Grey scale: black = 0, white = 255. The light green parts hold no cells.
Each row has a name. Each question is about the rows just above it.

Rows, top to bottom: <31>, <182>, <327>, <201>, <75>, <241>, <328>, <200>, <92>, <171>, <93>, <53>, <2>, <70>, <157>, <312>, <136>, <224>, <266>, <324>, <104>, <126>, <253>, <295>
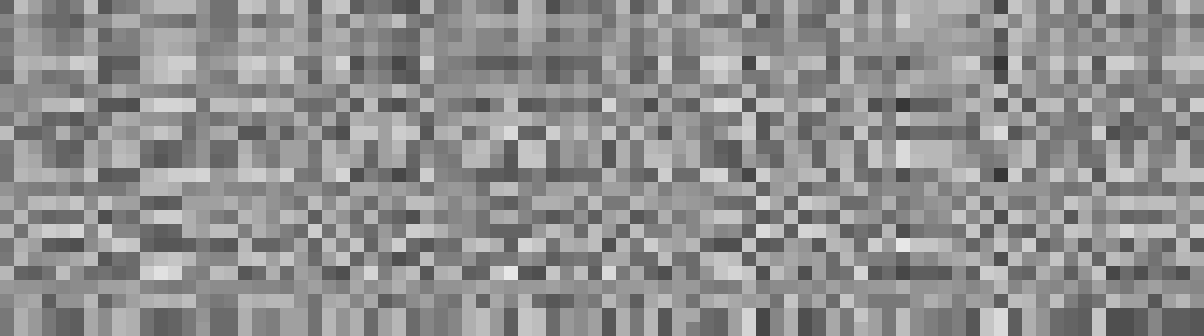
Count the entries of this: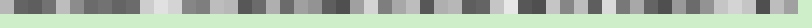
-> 57
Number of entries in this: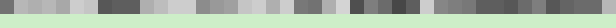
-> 44
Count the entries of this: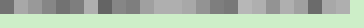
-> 25
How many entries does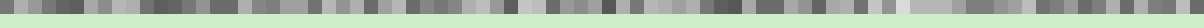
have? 86
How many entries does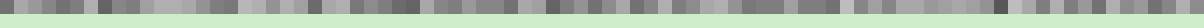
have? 86
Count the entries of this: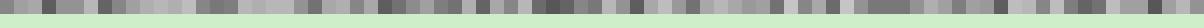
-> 86

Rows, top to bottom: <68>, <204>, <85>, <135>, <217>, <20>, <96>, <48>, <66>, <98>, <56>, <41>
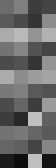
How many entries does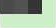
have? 3
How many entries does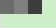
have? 3
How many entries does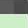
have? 2
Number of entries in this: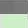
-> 2
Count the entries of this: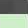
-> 2

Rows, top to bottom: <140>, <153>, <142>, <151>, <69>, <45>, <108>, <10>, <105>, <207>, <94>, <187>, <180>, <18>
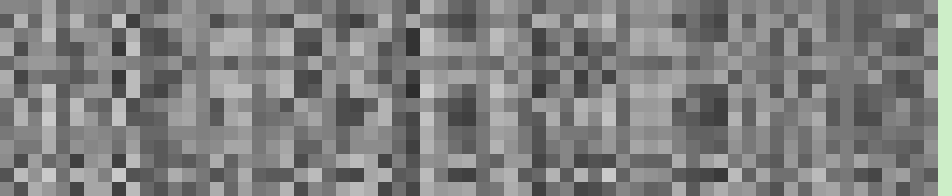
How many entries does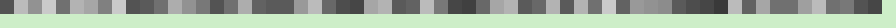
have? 63
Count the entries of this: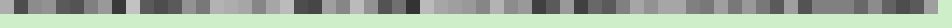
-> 67
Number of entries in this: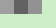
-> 3
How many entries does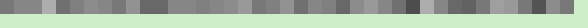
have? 41

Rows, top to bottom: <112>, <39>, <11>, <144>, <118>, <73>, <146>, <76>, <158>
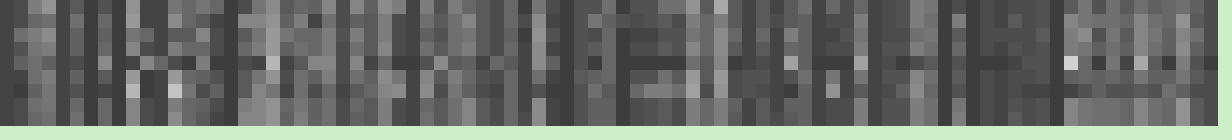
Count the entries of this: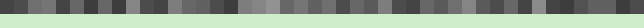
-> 46
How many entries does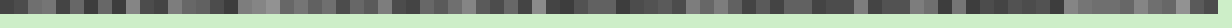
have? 87
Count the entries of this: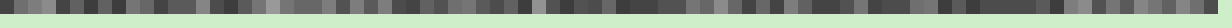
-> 87
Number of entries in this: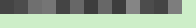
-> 13
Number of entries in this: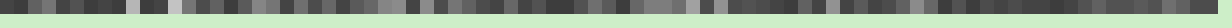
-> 87
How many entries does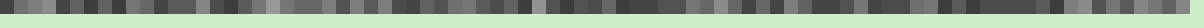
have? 85

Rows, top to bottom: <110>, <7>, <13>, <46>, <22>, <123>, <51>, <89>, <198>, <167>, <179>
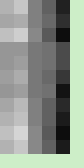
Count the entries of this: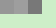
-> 3
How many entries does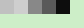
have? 5
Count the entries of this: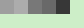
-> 5
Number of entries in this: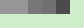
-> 5
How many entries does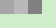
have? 3
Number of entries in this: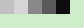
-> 5

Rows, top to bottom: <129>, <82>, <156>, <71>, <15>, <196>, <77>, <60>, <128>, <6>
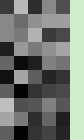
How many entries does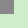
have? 1
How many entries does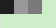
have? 3

